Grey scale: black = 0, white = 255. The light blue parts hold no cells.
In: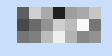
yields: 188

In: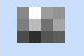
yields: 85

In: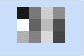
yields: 217

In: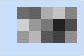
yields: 88

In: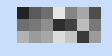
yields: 167

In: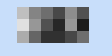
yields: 49

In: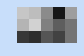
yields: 85

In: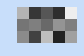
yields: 190

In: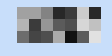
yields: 79
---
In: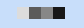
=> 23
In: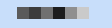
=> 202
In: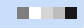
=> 23
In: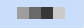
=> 202
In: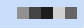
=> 102
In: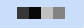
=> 130
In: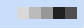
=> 79
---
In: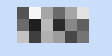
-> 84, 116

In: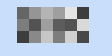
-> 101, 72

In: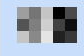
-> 158, 56

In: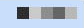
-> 46, 183

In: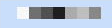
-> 248, 136

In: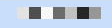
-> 226, 151

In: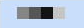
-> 134, 197

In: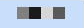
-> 128, 89
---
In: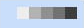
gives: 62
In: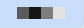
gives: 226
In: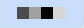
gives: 214
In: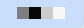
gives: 246
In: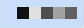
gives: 97
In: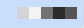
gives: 84
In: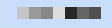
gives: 80
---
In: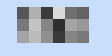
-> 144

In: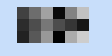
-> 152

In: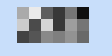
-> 137

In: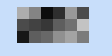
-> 104

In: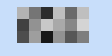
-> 23

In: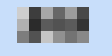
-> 197

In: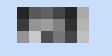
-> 80
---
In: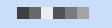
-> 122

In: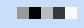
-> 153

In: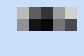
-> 157

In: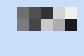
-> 202

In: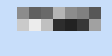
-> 192

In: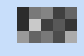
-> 153

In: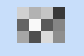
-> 208

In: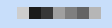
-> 160

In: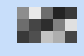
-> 195
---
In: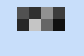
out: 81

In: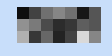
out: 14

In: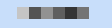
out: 197

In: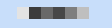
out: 227

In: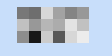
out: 120

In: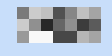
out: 122

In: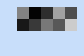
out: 131
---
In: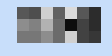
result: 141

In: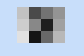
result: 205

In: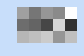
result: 109

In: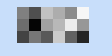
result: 109

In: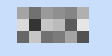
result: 218

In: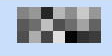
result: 89

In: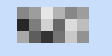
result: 39

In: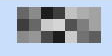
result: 62

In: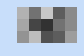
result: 166

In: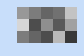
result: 214
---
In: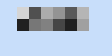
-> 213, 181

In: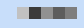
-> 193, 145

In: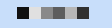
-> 224, 183

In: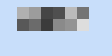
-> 221, 187

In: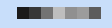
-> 190, 156

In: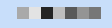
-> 227, 190

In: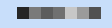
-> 199, 155

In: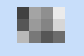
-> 235, 214

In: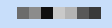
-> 201, 180
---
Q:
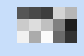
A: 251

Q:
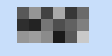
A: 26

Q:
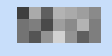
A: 147

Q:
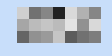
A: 92

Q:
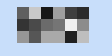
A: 169

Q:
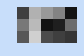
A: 75

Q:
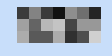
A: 48

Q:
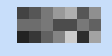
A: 204
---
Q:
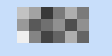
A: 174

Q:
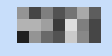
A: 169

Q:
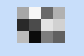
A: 105

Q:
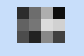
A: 174

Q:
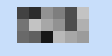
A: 77

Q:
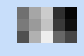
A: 47

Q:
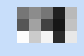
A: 32

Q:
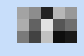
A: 183
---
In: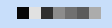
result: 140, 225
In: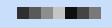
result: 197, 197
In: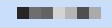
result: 211, 211
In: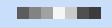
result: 245, 245
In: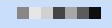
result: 69, 230
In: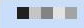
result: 131, 226
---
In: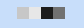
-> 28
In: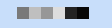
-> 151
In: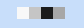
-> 27
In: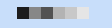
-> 82
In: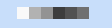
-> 147
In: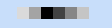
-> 1
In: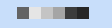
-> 196
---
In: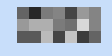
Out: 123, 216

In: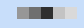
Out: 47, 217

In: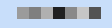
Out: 32, 198

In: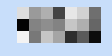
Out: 131, 243

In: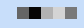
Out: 178, 212

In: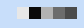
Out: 178, 231

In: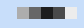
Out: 29, 236

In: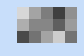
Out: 134, 215
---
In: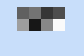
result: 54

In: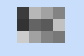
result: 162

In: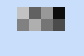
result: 152

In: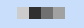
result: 112

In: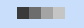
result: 164

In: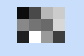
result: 184

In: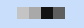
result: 18

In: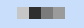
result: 123
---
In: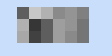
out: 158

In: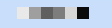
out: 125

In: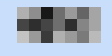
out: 154

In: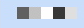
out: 254

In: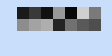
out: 113

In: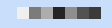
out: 143

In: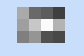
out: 149
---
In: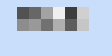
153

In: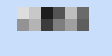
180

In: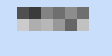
174

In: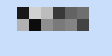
12

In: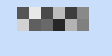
95

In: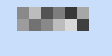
114
